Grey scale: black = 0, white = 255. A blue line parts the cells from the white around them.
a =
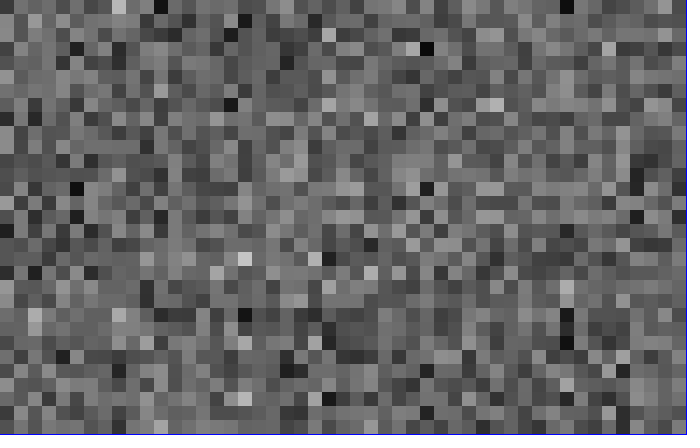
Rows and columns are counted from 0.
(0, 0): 58
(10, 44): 135
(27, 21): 108
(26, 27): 94
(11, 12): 128
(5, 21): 89
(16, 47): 119
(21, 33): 108
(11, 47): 73
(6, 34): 69
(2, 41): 107
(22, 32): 74
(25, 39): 63
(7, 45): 68
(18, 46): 122
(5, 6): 130
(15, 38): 134
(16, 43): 89
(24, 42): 84
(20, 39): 110
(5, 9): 116
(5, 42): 90
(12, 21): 143
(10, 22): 60
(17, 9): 71
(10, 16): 136
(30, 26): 150
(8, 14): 107
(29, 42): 80
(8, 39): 75
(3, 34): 114
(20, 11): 113
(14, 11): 129
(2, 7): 75
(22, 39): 132
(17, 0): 85
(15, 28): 115
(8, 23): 81
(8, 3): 107

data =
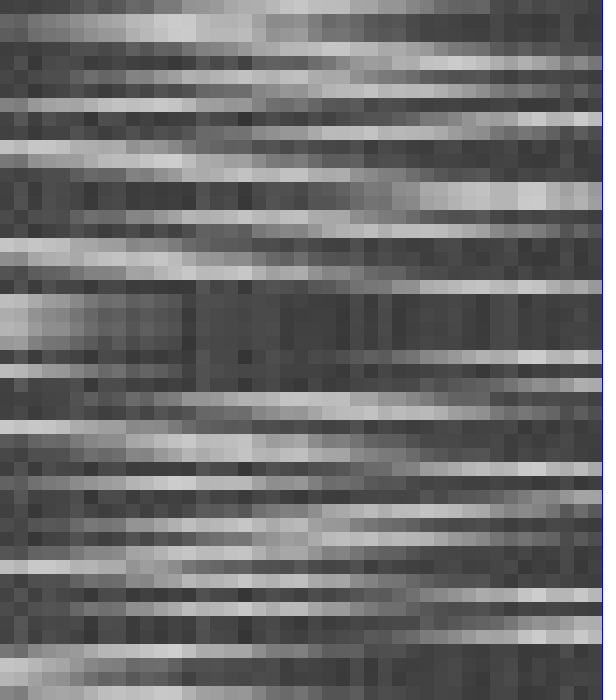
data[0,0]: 65
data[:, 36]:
[70, 63, 63, 83, 161, 63, 113, 69, 164, 107, 71, 68, 63, 181, 181, 64, 126, 75, 71, 61, 180, 76, 75, 75, 73, 175, 76, 116, 69, 109, 72, 62, 62, 182, 64, 111, 132, 62, 105, 63, 73, 60, 171, 62, 118, 166, 68, 73, 75, 70]
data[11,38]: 58
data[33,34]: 188
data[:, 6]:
[91, 152, 143, 80, 60, 110, 69, 176, 54, 72, 174, 171, 105, 57, 58, 111, 71, 166, 183, 130, 58, 119, 103, 108, 90, 56, 120, 57, 94, 71, 166, 134, 111, 56, 148, 54, 69, 120, 71, 134, 180, 112, 56, 117, 57, 55, 169, 135, 111, 177]
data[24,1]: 156
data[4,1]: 78
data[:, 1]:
[67, 97, 89, 65, 78, 64, 71, 125, 86, 70, 184, 114, 66, 79, 81, 64, 75, 190, 138, 76, 81, 185, 169, 176, 156, 83, 182, 89, 66, 72, 193, 83, 66, 80, 92, 86, 74, 70, 71, 80, 181, 64, 83, 68, 86, 84, 109, 193, 176, 125]
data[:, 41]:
[71, 60, 61, 77, 137, 66, 96, 58, 202, 93, 59, 59, 67, 174, 178, 67, 101, 59, 57, 61, 170, 67, 73, 67, 71, 196, 68, 174, 73, 93, 60, 63, 64, 187, 56, 164, 108, 63, 90, 59, 57, 64, 199, 64, 175, 200, 58, 64, 70, 58]
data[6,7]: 60
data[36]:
[64, 74, 56, 67, 70, 80, 69, 62, 67, 74, 64, 75, 66, 75, 91, 89, 96, 87, 112, 120, 128, 126, 142, 164, 169, 177, 186, 175, 186, 187, 194, 190, 185, 174, 168, 144, 132, 138, 131, 115, 88, 108, 89]
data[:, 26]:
[164, 88, 91, 182, 157, 132, 194, 71, 84, 195, 61, 74, 137, 122, 115, 133, 189, 62, 69, 105, 119, 59, 61, 62, 62, 96, 58, 71, 165, 194, 62, 99, 130, 106, 89, 70, 186, 118, 191, 104, 62, 130, 92, 122, 67, 89, 76, 58, 59, 70]
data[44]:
[68, 86, 67, 72, 71, 74, 57, 77, 76, 59, 69, 60, 67, 63, 82, 69, 68, 57, 69, 73, 63, 57, 70, 61, 65, 71, 67, 72, 73, 73, 91, 80, 87, 95, 99, 104, 118, 137, 147, 142, 156, 175, 173]
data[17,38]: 69
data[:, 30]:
[125, 68, 68, 153, 193, 93, 185, 64, 120, 179, 61, 65, 99, 168, 162, 93, 190, 63, 62, 76, 172, 68, 71, 68, 71, 134, 67, 88, 124, 185, 65, 72, 93, 155, 68, 84, 194, 84, 178, 74, 62, 94, 128, 87, 91, 123, 64, 64, 66, 66]
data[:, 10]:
[100, 186, 184, 85, 62, 130, 70, 194, 66, 69, 153, 195, 126, 63, 64, 132, 65, 140, 192, 162, 62, 100, 89, 95, 83, 65, 100, 67, 99, 69, 139, 171, 132, 62, 185, 70, 64, 148, 71, 166, 158, 134, 65, 143, 69, 66, 195, 109, 96, 193]
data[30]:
[200, 193, 199, 196, 189, 172, 166, 158, 158, 136, 139, 137, 122, 106, 96, 93, 89, 90, 76, 78, 73, 79, 72, 66, 68, 80, 62, 72, 66, 61, 65, 72, 75, 65, 67, 68, 72, 57, 67, 58, 69, 60, 66]
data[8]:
[67, 86, 63, 80, 72, 70, 54, 78, 76, 60, 66, 58, 63, 64, 83, 72, 70, 51, 68, 76, 68, 64, 75, 66, 74, 80, 84, 84, 93, 100, 120, 122, 133, 147, 161, 156, 164, 191, 199, 179, 181, 202, 188]
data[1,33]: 62
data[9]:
[65, 70, 58, 67, 67, 81, 72, 62, 69, 80, 69, 80, 76, 85, 105, 106, 115, 114, 137, 144, 151, 151, 169, 186, 185, 187, 195, 179, 184, 181, 179, 170, 156, 147, 141, 118, 107, 118, 110, 97, 76, 93, 78]
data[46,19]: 124
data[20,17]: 58
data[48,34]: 58
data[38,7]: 63
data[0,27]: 149
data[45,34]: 165
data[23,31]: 66
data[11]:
[120, 114, 145, 151, 156, 157, 171, 184, 188, 187, 195, 203, 205, 189, 171, 168, 158, 160, 139, 122, 118, 124, 107, 92, 92, 96, 74, 78, 79, 70, 65, 68, 67, 64, 61, 67, 68, 60, 58, 61, 77, 59, 61]
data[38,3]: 66
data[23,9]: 85
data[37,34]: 78
